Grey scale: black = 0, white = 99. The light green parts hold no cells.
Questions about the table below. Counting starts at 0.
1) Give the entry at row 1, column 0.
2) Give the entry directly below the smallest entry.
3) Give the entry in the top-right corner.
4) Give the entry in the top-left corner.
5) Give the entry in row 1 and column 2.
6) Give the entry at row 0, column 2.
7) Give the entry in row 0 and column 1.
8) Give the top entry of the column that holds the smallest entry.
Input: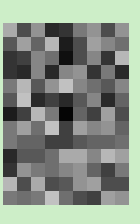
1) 34
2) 25
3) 57
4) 66
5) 39
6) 57
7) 30
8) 20

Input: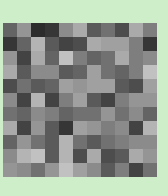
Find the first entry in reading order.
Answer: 39
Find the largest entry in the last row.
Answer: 75
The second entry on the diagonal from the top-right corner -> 49
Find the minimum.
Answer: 17
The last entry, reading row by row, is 44
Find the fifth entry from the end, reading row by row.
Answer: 54
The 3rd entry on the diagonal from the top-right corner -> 66
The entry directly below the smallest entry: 70
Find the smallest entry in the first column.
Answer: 21
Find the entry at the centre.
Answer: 62
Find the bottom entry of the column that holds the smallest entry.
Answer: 44
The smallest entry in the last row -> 26
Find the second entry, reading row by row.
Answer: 58
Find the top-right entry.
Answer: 49
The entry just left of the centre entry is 49
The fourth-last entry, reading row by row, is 35
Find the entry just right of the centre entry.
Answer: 35
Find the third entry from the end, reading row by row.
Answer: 49
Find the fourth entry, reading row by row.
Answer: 21
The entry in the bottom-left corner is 58
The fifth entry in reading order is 54
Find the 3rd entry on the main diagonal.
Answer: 66
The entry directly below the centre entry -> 44

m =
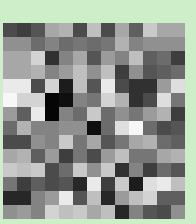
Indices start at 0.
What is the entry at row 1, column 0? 56
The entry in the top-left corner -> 29
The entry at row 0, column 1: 24
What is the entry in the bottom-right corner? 56
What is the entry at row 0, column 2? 33
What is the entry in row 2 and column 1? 65
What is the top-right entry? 65
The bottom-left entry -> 56
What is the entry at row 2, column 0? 65
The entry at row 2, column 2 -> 82
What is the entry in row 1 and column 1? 56

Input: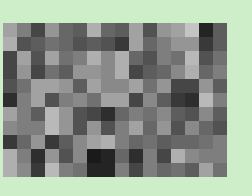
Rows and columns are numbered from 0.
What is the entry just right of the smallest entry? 14
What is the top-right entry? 36
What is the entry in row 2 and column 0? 27
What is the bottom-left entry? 68
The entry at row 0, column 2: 27
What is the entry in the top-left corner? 63
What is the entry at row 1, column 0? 68
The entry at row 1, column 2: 36
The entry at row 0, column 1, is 49
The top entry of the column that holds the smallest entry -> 68
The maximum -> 76
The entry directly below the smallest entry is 14
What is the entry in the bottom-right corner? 44
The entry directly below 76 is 58
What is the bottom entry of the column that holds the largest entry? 36
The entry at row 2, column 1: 63
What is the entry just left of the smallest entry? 53

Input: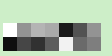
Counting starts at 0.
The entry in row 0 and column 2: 70
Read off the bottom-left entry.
6
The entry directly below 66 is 36
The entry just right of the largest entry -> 57

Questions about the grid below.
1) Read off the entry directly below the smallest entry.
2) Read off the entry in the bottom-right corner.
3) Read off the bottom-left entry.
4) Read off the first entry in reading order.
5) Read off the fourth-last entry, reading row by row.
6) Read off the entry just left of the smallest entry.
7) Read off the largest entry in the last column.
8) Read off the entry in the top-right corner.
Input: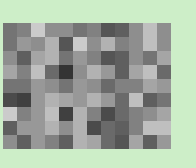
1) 45
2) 59
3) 55
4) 45
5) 33
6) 41
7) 74
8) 55
